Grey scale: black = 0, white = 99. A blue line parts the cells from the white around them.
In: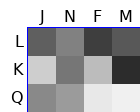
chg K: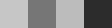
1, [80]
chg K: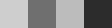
2, [46]
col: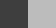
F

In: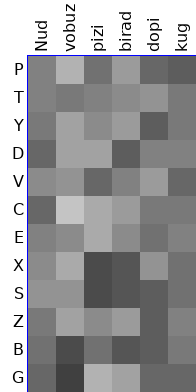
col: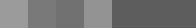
dopi
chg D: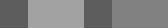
1, [40]
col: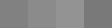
Nud
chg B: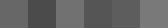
1, [44]
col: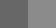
Nud
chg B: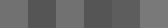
2, [29]
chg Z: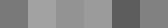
3, [54]

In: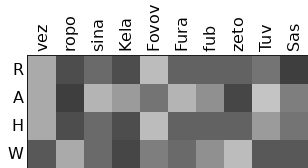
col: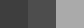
ropo
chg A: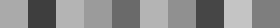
5, [45]
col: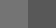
Sas
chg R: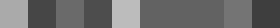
2, [30]
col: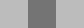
Fovov

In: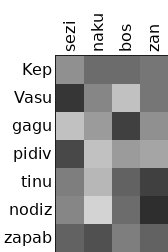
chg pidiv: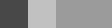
4, [64]
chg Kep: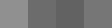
3, [42]
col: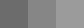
naku
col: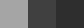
zan
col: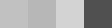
naku

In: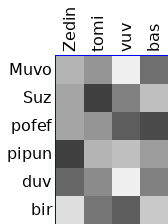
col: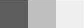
vuv
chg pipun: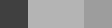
3, [74]
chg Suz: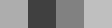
1, [64]
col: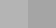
Zedin

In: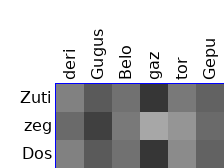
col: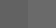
Gepu
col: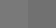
Belo
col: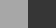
gaz
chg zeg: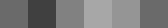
3, [47]

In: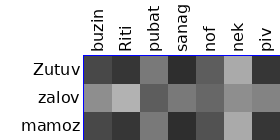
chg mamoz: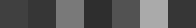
1, [28]
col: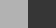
Riti

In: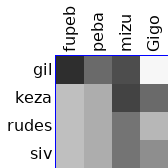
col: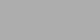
peba
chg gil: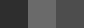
4, [96]
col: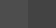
mizu
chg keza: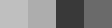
3, [26]
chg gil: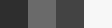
3, [30]

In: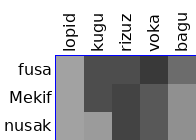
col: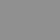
bagu
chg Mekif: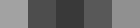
3, [26]
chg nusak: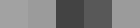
5, [56]

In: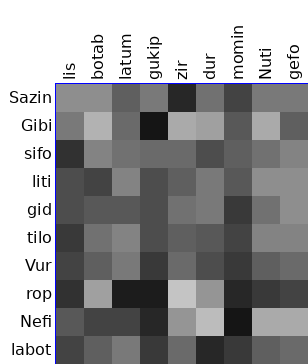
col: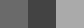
gefo
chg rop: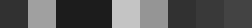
7, [15]
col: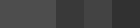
lis

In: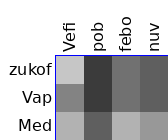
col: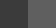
pob
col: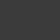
pob

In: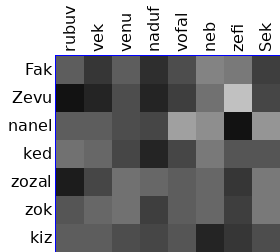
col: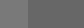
neb
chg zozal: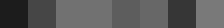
4, [40]
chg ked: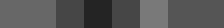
1, [44]
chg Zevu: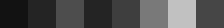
6, [44]
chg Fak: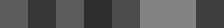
7, [47]

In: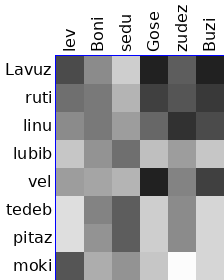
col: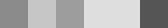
lev
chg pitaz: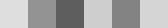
5, [54]
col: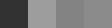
zudez
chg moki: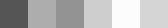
4, [77]
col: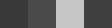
Buzi
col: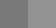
Boni
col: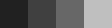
Gose

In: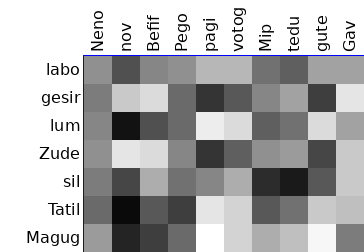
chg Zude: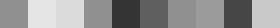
4, [52]
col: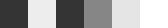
pagi
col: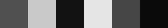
nov
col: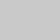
Gav
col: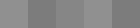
Neno
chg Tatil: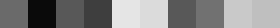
6, [82]

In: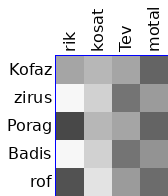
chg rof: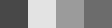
1, [32]
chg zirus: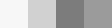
3, [45]
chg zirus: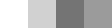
1, [96]
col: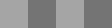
Tev
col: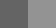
motal
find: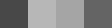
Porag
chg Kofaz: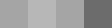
4, [39]

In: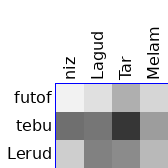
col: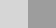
Melam
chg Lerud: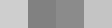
4, [72]
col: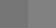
Lagud
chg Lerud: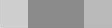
2, [50]
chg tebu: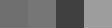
3, [21]
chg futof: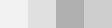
4, [83]

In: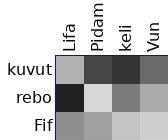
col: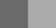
Vun
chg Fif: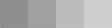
3, [76]
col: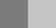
keli

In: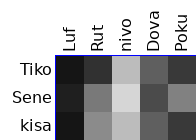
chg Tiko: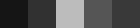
4, [37]
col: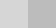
nivo
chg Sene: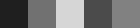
2, [47]
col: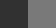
Rut
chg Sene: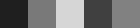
4, [29]
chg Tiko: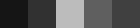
5, [22]

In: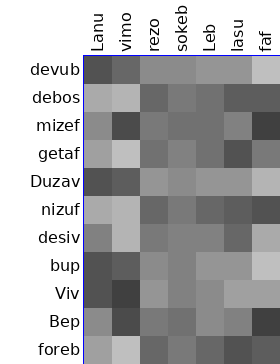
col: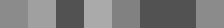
Lanu
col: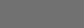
Leb

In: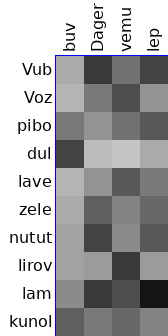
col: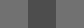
vemu
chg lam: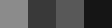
3, [30]

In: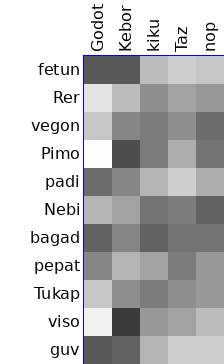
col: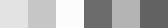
Godot
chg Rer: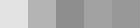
2, [73]

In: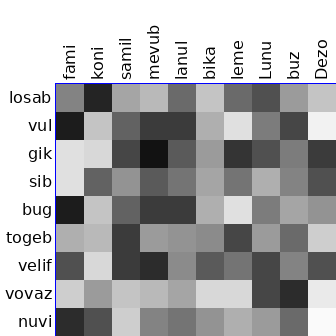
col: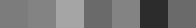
buz
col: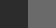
buz
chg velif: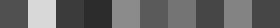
10, [31]
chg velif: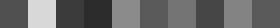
10, [31]
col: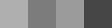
Lunu
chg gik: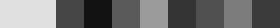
2, [84]

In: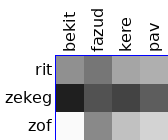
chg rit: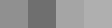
2, [46]
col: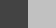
kere
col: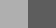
pav

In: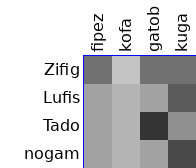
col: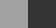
gatob
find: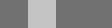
Zifig
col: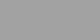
fipez
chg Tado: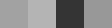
4, [56]
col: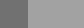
fipez
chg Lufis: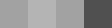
4, [35]

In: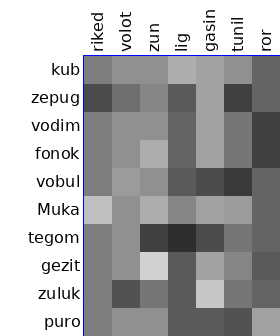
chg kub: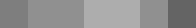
5, [63]
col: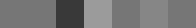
tunil
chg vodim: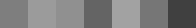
2, [56]
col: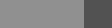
volot
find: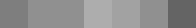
kub
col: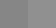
zun

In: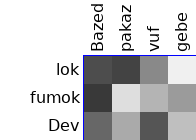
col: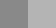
vuf
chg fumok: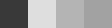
4, [60]
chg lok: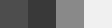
2, [26]
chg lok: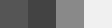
1, [30]
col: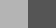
vuf

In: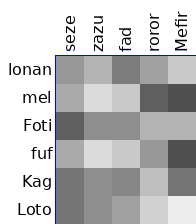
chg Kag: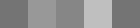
2, [55]
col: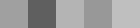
roror
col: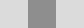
zazu
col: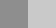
fad
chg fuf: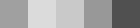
1, [66]
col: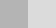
zazu
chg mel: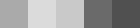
4, [37]

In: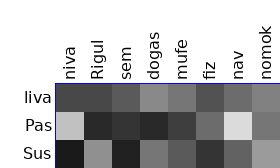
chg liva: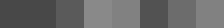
5, [46]
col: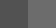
fiz
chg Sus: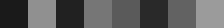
6, [20]

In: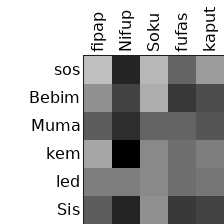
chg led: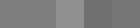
3, [53]
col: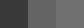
fufas
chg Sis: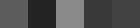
3, [56]
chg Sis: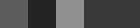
5, [26]
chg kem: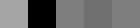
3, [53]
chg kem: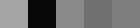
2, [0]
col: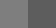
fipap

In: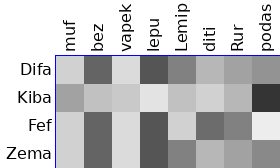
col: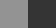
podas
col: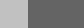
bez
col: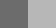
diti
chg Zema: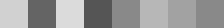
5, [50]
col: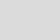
vapek

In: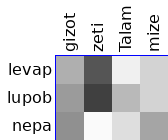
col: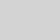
mize
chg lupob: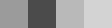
2, [25]
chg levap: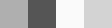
3, [93]
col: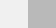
Talam

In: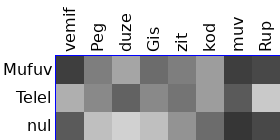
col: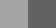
duze
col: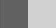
duze

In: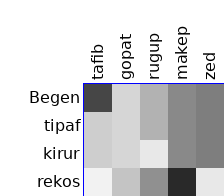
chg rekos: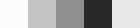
1, [94]
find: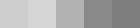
tipaf
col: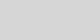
gopat
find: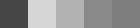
Begen

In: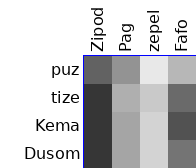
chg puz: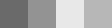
1, [38]
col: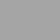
Pag

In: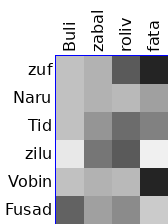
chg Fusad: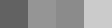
2, [62]
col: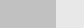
Buli
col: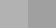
zabal
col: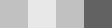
Buli
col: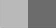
roliv

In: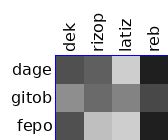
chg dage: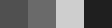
2, [37]
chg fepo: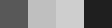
1, [31]
